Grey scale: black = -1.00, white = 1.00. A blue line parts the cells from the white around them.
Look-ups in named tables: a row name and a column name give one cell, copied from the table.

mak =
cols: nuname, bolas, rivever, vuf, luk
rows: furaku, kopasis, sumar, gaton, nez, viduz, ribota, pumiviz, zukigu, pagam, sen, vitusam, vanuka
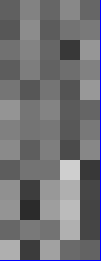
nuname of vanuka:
0.37
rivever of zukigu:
-0.10
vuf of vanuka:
-0.17
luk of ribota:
-0.06
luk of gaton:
0.01
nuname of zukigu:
-0.27
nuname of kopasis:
-0.32
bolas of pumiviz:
-0.26
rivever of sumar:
-0.20
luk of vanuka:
-0.22
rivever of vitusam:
-0.10
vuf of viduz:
-0.29
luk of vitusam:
-0.46
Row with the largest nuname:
vanuka

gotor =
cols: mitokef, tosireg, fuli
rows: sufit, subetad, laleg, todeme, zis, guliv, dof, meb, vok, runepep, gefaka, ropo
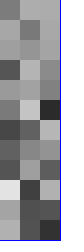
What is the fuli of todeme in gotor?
0.09
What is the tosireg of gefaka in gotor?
-0.37
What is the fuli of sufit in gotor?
0.35
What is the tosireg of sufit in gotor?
0.36
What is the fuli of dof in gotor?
0.43
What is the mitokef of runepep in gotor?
0.78
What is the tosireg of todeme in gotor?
0.41
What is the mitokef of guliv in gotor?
-0.04
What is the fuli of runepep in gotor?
0.39
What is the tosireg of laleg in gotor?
0.17
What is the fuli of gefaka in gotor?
-0.34
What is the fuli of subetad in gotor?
0.32
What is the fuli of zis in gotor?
0.01

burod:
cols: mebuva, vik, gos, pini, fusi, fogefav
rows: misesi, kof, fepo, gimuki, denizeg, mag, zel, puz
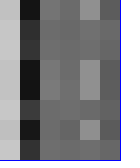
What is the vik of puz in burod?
-0.61
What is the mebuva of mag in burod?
0.56
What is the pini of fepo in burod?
-0.16
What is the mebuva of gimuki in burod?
0.52
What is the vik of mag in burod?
-0.54
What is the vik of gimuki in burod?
-0.84
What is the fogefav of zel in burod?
-0.29
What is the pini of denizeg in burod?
-0.13
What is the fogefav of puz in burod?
-0.19
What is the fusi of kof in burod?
-0.12

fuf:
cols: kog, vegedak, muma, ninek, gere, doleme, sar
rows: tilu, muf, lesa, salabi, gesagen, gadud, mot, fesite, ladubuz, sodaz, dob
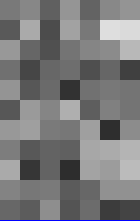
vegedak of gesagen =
-0.32
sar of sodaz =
0.14
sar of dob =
-0.47
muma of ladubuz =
-0.22
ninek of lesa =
-0.09
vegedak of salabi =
-0.45
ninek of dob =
-0.34
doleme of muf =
0.74
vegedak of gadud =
0.21
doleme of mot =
-0.64
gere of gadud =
-0.26
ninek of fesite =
-0.25
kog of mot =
0.19

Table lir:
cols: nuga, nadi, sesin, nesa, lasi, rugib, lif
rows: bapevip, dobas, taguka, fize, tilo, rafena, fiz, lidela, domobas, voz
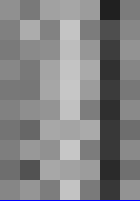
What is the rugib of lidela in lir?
-0.56
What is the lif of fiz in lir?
-0.14
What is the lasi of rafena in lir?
-0.02
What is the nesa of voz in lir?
0.53
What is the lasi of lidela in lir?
-0.03
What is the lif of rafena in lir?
0.08
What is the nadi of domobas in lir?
-0.36
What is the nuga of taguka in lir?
-0.04
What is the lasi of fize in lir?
0.33
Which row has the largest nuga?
bapevip

